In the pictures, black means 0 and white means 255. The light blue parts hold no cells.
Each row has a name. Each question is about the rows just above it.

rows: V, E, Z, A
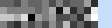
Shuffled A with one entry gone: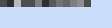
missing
[62]
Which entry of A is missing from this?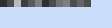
[142]
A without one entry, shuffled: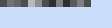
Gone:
[62]
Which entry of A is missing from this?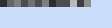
[89]
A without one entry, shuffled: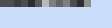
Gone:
[114]

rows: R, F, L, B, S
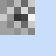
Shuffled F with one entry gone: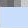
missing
[216]
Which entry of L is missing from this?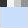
[66]
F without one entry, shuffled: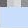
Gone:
[119]
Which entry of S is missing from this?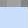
[173]

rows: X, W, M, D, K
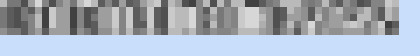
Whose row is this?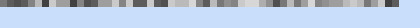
D
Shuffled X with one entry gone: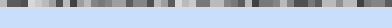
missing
[104]
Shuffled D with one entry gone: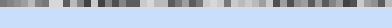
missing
[174]

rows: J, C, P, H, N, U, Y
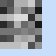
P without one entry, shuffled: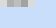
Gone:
[53]
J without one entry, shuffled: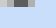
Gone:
[81]
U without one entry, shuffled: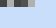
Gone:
[162]
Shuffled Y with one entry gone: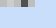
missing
[146]

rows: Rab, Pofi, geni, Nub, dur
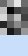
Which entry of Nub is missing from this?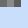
[38]
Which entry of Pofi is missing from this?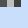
[8]
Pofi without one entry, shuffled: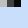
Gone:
[80]
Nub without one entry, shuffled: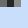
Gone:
[92]
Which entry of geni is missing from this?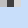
[122]

